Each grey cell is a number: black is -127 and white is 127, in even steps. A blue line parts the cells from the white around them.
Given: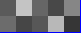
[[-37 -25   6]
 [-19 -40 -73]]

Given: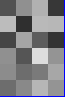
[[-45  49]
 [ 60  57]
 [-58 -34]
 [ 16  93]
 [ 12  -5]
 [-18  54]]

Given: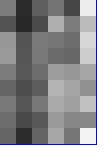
[[ -3 -32 -57]
 [-44 -52  -3]
 [ 22  -5 -18]
 [ 26  -6 -24]
 [ -4 -18  23]
 [-26 -34  37]
 [ -6  -7  31]
 [-18 -39   7]
 [-26 -27  -9]]

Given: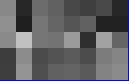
[[  8 -19 -55 -54]
 [ 16  -9 -42 -94]
 [ 10  -9  27  34]
 [-66 -52 -36  -4]
 [-65 -49 -27   3]]

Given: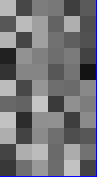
[[ 58  -2 -65]
 [-40  32  47]
 [ 51  32 -32]
 [-94   0  -4]
 [-76   5 -11]
 [ 60  22 -20]
 [-23  69  16]
 [ 66  16 -65]
 [ 46  11 -49]
 [-59  60  44]
 [-71  25  66]]

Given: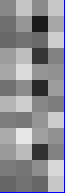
[[   8   11]
 [ -16 -101]
 [ -23  -21]
 [  29  -73]
 [  39   21]
 [ -14  -87]
 [  53    7]
 [  -2   21]
 [  43   32]
 [  26  -77]
 [  -4   14]
 [ -25  -24]]

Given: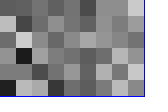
[[-34 -12 -12  14  74]
 [ 61 -18 -11  17  28]
 [-18  11  10  21 -12]
 [ 19  32 -14 -17  19]
 [ -3 -51  23  49  72]
 [-95  42 -17  -4   9]]
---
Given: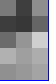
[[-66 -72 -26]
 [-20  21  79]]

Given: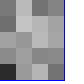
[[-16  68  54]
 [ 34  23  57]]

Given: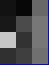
[[-103  -52   -8]
 [  70  -77   -8]]

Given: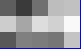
[[ 77  38  93]
 [-39   0  -3]]

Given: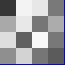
[[ 41 104  -9]
 [ 94 -31 120]]

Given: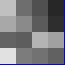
[[ 40  10 -36]
 [-28 -34  52]]
